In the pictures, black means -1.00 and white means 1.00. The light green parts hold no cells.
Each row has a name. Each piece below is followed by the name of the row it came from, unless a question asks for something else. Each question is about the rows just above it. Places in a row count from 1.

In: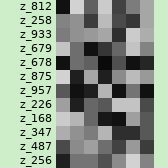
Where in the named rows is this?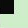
z_678, 4
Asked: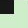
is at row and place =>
z_168, 4

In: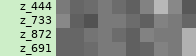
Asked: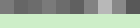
z_444
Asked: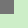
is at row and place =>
z_872, 3

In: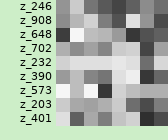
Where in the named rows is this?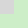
z_232, 8
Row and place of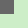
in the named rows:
z_390, 8
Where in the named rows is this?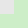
z_232, 5
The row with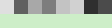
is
z_401
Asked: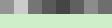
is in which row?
z_246
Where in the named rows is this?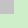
z_401, 5
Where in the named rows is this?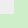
z_390, 6

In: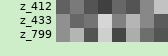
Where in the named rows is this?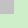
z_412, 8
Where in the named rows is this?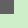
z_412, 1
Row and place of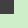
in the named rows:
z_412, 4
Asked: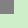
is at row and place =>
z_433, 5
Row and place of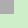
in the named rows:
z_799, 6
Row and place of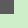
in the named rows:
z_433, 8
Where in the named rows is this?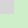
z_433, 4

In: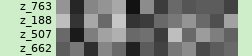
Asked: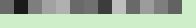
z_507
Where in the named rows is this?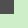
z_188, 12
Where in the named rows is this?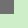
z_507, 7
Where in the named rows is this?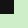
z_763, 6
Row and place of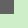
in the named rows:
z_507, 13
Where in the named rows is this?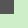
z_763, 10

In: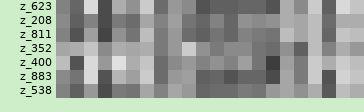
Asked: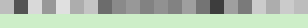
z_400
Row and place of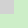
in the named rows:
z_883, 21
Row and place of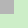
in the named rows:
z_883, 5
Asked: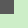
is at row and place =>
z_538, 20

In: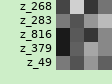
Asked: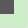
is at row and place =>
z_816, 2
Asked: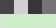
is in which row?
z_268

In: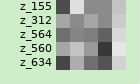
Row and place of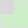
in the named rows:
z_564, 5
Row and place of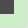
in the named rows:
z_155, 1
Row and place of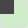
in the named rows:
z_634, 1
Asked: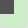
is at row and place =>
z_634, 4
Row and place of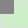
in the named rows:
z_564, 2
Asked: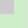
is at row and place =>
z_312, 5

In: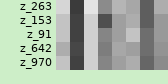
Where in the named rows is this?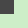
z_642, 2
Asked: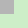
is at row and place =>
z_263, 5

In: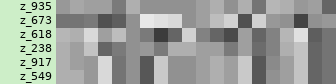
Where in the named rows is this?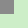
z_917, 16
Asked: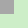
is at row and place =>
z_935, 2
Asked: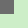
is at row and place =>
z_238, 15

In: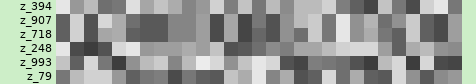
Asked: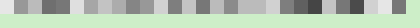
z_394
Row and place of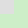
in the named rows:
z_394, 6
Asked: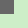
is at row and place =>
z_718, 15
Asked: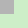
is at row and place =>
z_907, 23

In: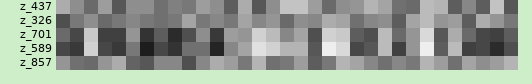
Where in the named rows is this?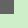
z_857, 6
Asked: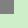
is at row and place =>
z_437, 9

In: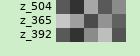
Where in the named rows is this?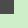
z_365, 3
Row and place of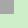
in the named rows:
z_504, 3
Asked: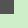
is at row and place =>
z_392, 5
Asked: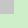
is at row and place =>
z_365, 1
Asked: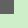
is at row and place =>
z_365, 5
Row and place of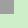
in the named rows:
z_365, 2

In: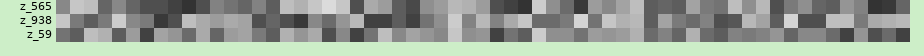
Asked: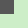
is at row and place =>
z_938, 49
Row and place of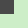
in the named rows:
z_565, 26

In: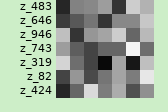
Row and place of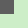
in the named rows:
z_743, 2
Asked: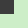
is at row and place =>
z_646, 1

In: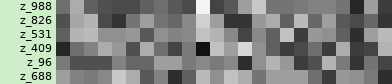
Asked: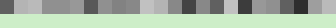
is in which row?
z_531
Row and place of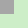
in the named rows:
z_826, 2

